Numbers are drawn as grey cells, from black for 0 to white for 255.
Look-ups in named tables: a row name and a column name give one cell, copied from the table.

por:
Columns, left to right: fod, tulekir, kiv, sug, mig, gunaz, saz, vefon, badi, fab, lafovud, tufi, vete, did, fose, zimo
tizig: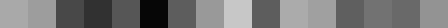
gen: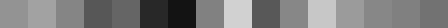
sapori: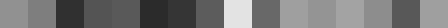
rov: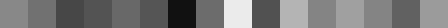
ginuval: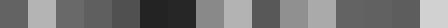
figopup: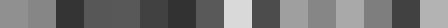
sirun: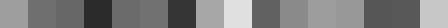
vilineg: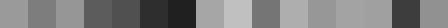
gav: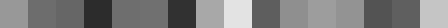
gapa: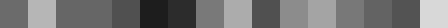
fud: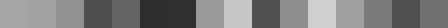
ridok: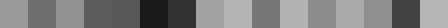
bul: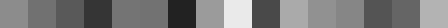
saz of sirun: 53
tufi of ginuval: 170
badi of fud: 198
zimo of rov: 155
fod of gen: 147
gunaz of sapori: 43
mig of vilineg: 80

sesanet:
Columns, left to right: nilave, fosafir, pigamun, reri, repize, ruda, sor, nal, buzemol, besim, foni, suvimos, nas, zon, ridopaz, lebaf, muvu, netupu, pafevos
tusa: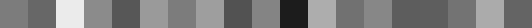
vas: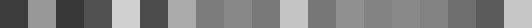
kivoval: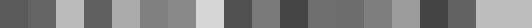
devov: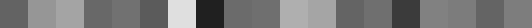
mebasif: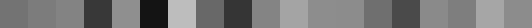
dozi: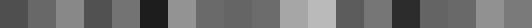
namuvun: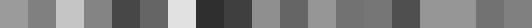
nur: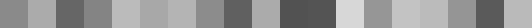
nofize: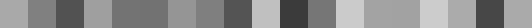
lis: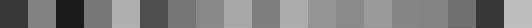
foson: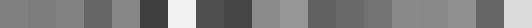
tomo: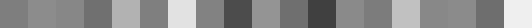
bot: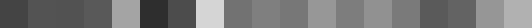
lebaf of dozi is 100
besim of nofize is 192
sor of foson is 241
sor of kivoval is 137
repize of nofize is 115
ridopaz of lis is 133
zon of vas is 131
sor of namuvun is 225
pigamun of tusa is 235
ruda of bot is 46
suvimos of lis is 149
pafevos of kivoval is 189
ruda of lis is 79
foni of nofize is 59
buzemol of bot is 114
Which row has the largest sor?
foson

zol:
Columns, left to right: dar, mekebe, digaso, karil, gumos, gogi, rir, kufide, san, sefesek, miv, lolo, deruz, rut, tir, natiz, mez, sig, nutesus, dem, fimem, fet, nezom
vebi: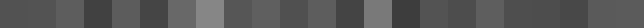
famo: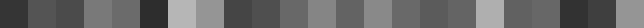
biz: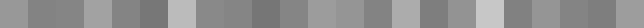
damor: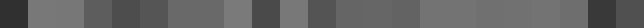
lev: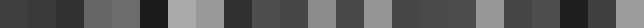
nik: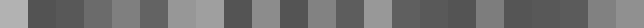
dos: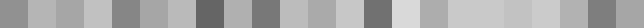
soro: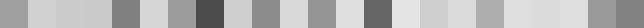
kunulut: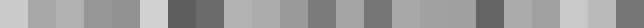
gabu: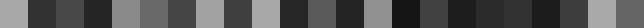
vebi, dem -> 77
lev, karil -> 102
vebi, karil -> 65
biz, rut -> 131
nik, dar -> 178
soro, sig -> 173
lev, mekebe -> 58
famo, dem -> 103
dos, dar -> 145
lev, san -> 48
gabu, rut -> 144
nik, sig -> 125
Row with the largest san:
soro

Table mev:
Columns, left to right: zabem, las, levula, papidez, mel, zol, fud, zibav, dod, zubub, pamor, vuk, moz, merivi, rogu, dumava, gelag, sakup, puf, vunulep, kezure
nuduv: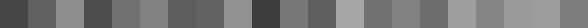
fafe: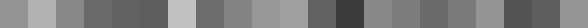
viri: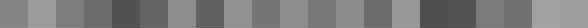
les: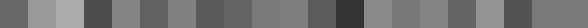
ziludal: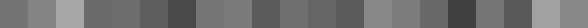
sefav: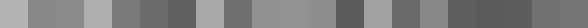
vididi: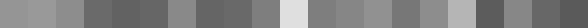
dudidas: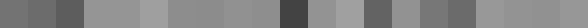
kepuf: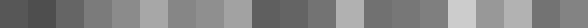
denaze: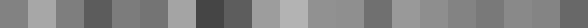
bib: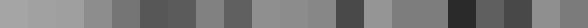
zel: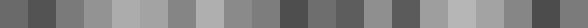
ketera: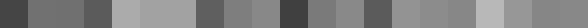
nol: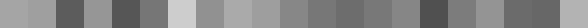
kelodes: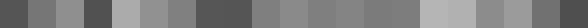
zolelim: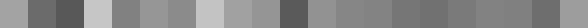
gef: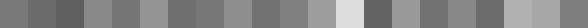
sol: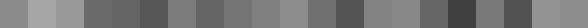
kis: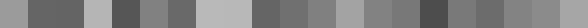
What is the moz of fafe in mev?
59
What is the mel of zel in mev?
172
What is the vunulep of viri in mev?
162
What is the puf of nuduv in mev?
154
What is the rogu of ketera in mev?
147
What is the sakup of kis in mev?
108

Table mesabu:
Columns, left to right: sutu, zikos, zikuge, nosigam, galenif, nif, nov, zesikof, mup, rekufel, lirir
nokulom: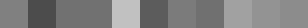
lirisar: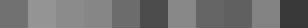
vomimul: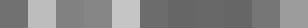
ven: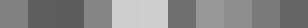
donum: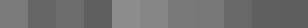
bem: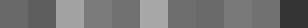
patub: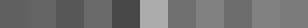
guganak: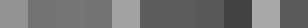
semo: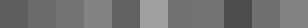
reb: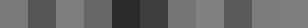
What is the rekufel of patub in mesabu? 130
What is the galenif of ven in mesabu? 205
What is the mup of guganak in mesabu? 66
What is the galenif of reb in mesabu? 42
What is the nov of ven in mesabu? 110
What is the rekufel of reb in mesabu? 124
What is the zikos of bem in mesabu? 94
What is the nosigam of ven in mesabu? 133
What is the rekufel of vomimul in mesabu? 118
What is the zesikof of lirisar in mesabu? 101
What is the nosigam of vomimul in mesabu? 134

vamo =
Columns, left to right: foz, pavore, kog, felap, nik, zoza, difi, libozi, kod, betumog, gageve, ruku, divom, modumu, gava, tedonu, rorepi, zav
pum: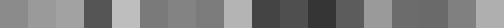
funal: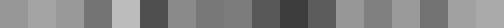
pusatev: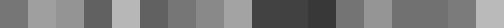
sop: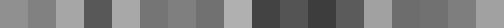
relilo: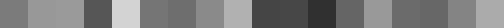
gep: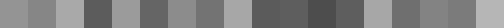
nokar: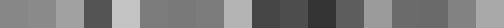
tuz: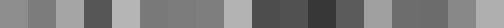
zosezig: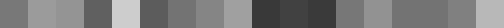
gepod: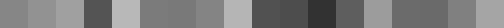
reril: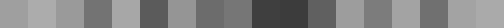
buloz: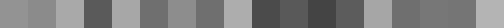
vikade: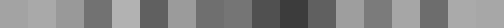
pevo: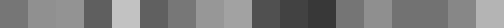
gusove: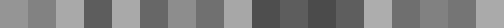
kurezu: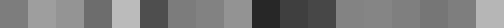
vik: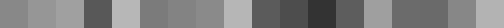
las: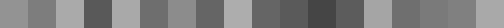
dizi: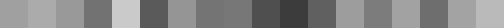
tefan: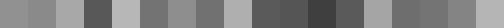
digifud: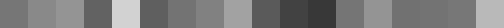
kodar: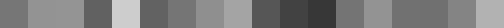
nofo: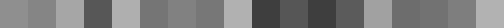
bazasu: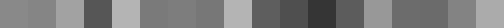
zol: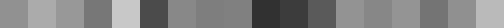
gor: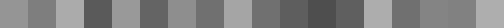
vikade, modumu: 123
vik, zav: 179
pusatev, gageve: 65
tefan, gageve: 85
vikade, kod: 117
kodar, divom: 116
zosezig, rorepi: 128
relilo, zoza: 117
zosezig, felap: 96
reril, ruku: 96
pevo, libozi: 151
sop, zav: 161
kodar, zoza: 98
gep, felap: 92
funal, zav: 170
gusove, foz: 149
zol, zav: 186

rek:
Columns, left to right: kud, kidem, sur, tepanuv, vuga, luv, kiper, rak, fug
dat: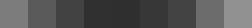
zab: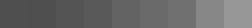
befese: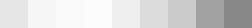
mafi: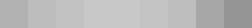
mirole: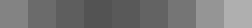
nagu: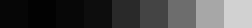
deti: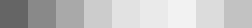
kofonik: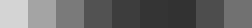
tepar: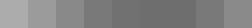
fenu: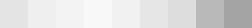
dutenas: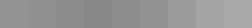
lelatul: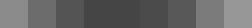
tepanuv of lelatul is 69
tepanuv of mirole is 83
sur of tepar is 137
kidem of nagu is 2
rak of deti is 220
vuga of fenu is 241
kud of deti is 101
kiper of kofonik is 50
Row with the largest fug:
nagu

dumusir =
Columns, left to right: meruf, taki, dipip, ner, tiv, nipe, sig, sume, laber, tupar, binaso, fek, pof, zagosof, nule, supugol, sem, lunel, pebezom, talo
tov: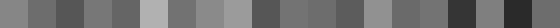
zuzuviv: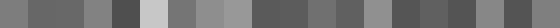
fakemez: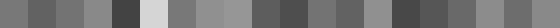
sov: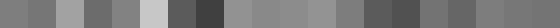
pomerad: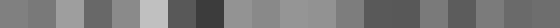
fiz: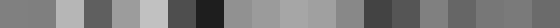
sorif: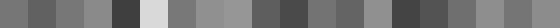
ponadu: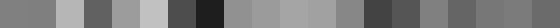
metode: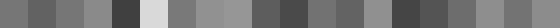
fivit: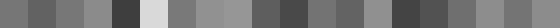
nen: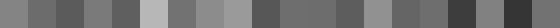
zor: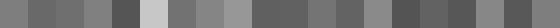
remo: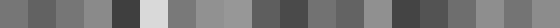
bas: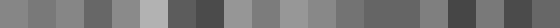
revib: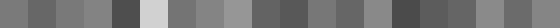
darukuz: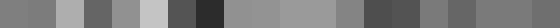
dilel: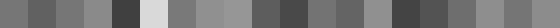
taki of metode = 98
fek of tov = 109
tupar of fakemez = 93
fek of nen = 109
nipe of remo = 217
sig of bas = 92
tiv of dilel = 64
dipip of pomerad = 158
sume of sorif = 144
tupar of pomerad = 137
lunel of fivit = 141

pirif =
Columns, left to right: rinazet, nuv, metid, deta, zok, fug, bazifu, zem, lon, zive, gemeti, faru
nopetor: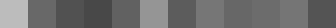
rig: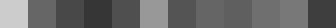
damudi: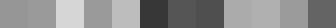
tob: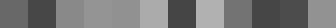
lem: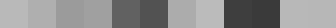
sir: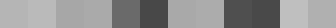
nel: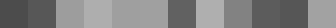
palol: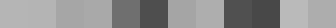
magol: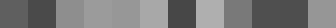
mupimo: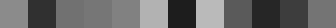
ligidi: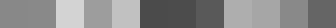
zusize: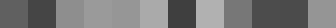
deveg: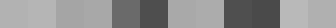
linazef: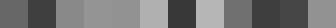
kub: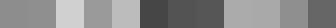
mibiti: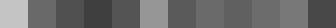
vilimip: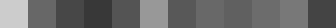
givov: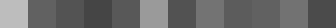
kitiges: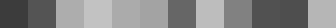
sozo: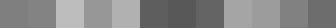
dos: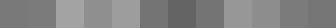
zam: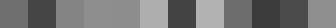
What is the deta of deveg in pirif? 168
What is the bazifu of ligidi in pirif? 76
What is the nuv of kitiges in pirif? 84
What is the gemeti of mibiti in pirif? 120
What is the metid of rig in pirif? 72
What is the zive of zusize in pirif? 76
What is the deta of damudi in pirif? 154
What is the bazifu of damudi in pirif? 85
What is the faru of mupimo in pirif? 116
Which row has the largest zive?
damudi

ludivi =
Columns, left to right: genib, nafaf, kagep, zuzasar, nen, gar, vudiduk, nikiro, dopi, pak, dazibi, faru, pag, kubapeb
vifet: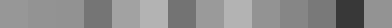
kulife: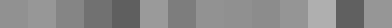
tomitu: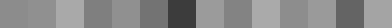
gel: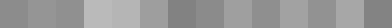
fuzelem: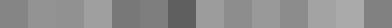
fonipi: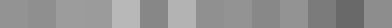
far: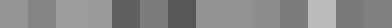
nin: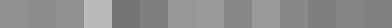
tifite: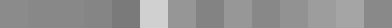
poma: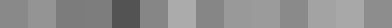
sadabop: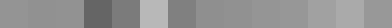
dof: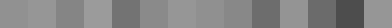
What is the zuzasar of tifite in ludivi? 133
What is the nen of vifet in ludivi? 162
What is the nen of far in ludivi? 97
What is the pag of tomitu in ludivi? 100
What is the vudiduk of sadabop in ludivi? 128
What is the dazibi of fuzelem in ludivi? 140
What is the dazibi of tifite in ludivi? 146
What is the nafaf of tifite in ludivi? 136
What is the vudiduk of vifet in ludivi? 115
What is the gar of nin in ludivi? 126
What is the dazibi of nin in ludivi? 136
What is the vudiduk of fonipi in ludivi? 179
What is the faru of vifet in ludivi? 121
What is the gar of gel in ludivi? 158

